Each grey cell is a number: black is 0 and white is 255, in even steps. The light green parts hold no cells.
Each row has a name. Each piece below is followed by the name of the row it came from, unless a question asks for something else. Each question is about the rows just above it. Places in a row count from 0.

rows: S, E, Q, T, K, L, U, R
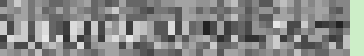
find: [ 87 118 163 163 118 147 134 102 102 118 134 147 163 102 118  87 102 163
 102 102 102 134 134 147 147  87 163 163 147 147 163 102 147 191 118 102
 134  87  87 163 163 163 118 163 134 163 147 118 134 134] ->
Q
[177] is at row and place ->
L, 29

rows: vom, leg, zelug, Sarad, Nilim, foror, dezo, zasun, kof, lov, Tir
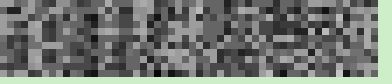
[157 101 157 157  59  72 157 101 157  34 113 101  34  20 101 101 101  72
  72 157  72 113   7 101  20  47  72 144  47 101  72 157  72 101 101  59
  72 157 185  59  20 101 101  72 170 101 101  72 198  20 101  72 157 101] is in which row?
Tir
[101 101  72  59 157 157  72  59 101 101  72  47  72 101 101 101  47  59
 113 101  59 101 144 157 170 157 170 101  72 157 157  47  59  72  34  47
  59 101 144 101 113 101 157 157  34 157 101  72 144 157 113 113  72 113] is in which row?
zasun
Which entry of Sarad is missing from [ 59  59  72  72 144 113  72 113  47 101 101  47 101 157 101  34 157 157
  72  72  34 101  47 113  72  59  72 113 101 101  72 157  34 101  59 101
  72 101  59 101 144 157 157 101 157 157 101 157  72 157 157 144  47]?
[170]
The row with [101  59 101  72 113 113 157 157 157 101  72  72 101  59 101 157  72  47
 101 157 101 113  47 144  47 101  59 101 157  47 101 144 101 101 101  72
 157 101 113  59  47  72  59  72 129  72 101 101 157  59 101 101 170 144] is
dezo
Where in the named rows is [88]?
foror, 36
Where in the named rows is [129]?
dezo, 44

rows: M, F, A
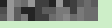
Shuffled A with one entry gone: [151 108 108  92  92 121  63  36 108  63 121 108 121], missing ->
[135]
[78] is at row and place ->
F, 0
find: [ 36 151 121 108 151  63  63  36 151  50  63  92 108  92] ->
M

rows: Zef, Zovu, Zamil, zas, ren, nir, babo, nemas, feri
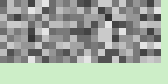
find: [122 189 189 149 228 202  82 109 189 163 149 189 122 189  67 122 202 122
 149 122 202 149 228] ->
Zovu
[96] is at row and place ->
Zef, 0
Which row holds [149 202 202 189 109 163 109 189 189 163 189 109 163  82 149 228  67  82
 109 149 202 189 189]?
zas
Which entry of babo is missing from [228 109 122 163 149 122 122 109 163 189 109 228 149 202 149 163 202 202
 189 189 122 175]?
[215]
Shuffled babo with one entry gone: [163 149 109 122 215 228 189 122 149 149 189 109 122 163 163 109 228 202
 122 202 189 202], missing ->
[175]
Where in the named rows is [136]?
feri, 7

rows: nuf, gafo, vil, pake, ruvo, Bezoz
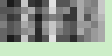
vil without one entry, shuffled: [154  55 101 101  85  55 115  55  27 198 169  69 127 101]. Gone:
[182]
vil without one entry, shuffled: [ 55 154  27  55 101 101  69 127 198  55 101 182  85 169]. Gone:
[115]
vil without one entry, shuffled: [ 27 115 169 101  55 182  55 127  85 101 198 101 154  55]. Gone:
[69]

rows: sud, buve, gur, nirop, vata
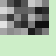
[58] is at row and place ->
gur, 1
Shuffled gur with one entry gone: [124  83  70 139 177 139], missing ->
[58]
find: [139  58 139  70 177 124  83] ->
gur
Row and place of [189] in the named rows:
buve, 1
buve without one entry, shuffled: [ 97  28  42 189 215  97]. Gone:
[109]
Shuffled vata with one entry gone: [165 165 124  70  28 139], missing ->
[151]

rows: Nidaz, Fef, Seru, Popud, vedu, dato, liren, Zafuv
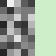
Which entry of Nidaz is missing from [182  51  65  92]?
[241]
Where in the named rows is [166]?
dato, 0
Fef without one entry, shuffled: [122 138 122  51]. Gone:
[107]
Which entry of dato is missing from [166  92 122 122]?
[225]
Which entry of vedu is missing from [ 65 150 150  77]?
[196]
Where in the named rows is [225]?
dato, 2

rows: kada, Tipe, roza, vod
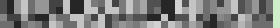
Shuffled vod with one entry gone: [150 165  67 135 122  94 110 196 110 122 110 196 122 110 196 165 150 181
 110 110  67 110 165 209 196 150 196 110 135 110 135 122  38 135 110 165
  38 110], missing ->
[52]
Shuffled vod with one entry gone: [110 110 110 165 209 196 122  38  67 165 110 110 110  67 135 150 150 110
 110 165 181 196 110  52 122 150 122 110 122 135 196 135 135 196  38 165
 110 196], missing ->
[94]
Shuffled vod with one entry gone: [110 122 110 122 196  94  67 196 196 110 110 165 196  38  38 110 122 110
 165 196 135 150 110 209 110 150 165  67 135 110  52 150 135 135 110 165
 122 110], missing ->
[181]

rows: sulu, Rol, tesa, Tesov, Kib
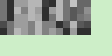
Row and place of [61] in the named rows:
sulu, 6
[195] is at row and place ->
sulu, 10
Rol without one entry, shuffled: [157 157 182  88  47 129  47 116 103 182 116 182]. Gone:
[143]
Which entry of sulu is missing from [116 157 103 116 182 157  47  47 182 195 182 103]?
[61]
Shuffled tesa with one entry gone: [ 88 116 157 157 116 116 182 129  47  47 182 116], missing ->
[170]

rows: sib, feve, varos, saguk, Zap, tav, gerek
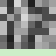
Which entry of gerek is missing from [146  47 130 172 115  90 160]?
[61]
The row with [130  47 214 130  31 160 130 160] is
sib
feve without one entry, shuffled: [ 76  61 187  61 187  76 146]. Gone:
[202]
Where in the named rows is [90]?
gerek, 3
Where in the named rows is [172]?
gerek, 5
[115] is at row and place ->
gerek, 0

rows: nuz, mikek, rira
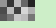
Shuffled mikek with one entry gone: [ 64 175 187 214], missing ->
[76]
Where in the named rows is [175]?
mikek, 4
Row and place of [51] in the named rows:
nuz, 1

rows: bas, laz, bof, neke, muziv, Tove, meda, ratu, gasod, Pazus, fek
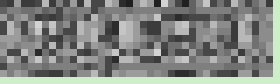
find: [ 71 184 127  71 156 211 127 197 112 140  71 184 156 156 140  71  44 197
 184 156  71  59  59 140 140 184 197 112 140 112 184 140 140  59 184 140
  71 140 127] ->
neke
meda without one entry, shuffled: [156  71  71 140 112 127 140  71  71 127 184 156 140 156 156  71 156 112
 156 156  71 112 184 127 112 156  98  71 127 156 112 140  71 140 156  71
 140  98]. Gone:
[170]
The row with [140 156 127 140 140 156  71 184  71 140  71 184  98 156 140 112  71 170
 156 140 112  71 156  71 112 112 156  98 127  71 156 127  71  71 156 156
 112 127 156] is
meda
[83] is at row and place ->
Tove, 31

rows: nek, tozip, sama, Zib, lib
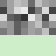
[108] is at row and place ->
nek, 4
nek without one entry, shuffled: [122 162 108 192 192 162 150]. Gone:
[178]
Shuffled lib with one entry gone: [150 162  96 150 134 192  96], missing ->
[122]
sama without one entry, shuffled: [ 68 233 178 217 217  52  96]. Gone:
[80]
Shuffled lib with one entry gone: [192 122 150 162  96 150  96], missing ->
[134]

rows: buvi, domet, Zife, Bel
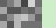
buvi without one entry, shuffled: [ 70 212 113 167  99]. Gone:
[125]
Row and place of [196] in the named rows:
Zife, 3
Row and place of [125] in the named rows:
buvi, 1
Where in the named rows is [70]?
buvi, 3
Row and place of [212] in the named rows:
buvi, 4

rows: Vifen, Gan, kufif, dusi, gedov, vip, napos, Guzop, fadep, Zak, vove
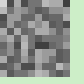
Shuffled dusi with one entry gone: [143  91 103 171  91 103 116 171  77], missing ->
[155]
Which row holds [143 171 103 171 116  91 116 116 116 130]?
vip
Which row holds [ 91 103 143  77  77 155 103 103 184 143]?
Zak
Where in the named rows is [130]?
vip, 9

